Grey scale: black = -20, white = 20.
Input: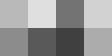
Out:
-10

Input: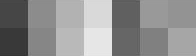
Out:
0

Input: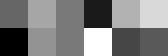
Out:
-9

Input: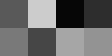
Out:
6

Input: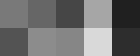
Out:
14

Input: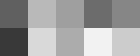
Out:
18
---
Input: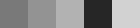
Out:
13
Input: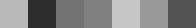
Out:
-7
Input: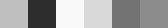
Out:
2
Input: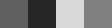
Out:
0
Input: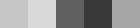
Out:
6
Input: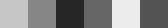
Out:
-7
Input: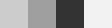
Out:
18
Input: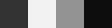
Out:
-18
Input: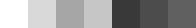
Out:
-5
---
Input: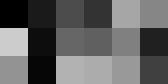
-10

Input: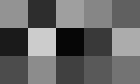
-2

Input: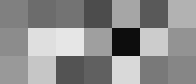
1

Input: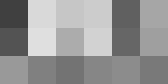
-1

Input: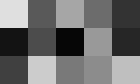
10

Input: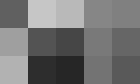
-6

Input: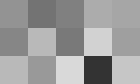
11

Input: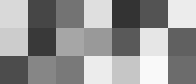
-3

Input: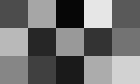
13
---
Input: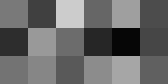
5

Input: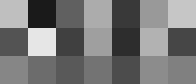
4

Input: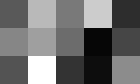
12

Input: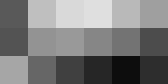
9

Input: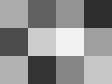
3

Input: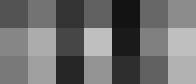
-4

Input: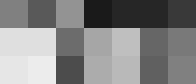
-14

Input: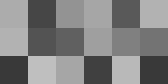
-6
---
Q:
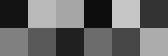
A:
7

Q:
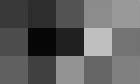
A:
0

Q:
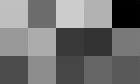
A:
-6

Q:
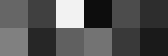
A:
-16

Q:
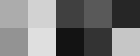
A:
11

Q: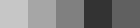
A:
-5

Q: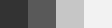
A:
18

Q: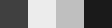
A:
-16
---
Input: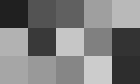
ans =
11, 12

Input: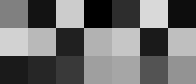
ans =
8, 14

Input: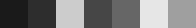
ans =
-9, 16

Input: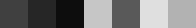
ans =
11, 15

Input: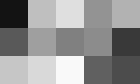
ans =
0, 19

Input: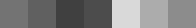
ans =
-8, 14

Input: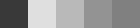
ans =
9, 15

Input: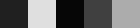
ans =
-19, 15

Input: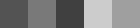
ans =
-10, 12
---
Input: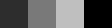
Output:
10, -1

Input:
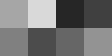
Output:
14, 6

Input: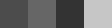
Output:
11, -4

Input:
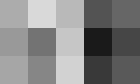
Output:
14, 13

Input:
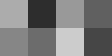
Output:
12, 7

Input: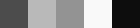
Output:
19, 9

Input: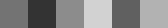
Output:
13, 8
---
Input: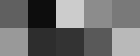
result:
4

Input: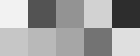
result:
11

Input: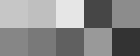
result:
1

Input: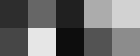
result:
-9

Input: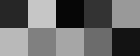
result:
9

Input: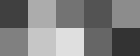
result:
0

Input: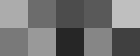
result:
-1

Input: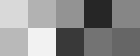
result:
9

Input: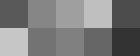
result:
11

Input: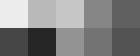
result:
-9
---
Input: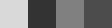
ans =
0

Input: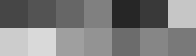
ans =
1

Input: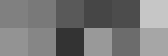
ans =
-3

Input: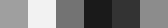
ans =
-12

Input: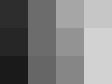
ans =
1

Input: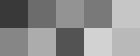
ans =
13

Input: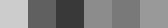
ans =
-1
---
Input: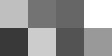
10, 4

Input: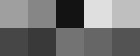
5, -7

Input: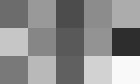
-3, 19

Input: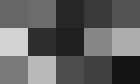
-4, -17

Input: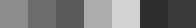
2, -11

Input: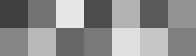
-10, 0
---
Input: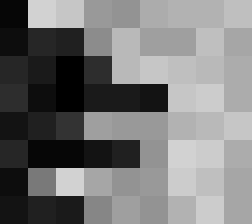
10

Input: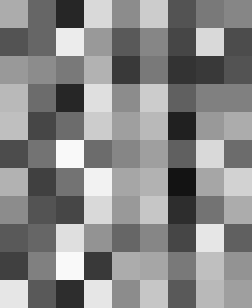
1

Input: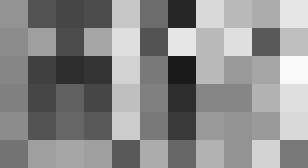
16

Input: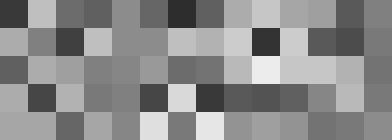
0

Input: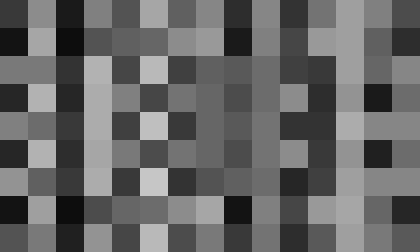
-8

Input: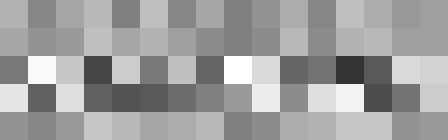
5

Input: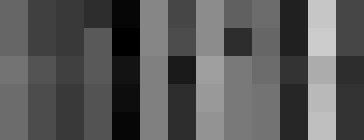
-9

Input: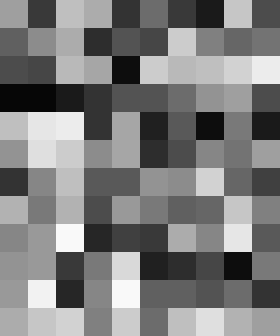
-8

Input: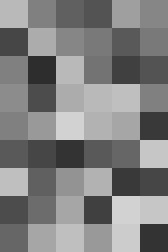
1
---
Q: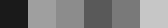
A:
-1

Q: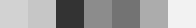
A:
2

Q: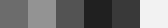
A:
-7

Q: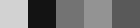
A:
-2

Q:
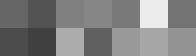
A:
-7

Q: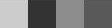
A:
2
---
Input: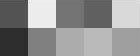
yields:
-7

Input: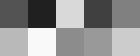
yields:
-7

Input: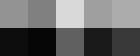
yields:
3

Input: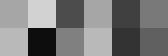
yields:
6

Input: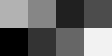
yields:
8

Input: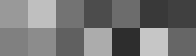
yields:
4

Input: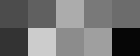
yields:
-8
